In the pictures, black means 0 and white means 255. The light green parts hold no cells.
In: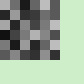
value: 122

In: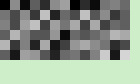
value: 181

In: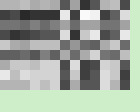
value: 232

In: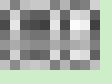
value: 104

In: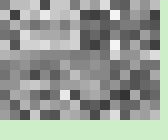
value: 147
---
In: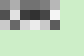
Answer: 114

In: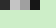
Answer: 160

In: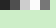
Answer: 205

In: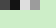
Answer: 222

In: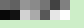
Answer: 149

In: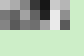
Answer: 132

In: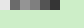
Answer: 148

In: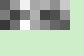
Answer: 241
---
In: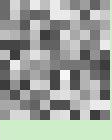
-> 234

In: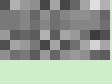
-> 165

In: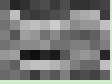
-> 191

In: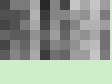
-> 112

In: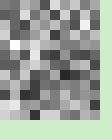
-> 63

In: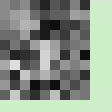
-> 118
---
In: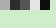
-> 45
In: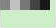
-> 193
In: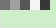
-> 160
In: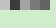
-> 59
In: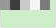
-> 61
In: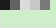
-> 98
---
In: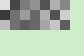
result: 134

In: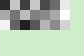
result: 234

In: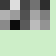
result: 45

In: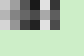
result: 54

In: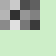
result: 96

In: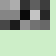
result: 61

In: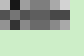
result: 211

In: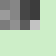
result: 60

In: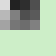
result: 79
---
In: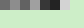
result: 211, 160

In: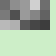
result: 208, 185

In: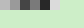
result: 219, 187

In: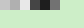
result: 232, 198

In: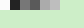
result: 251, 190

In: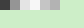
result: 247, 228
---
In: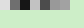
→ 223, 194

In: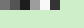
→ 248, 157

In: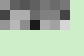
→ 214, 183

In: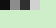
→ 209, 141

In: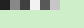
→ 242, 198

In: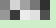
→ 236, 224

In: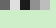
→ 223, 189

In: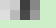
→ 222, 213
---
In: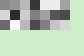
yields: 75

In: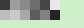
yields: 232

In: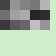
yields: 46

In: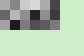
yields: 59

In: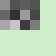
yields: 71

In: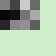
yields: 169

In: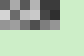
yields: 47

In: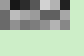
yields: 167
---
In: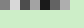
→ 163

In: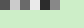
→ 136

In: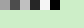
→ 162

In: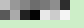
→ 204

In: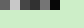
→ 98

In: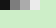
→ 125

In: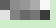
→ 170

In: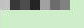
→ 129
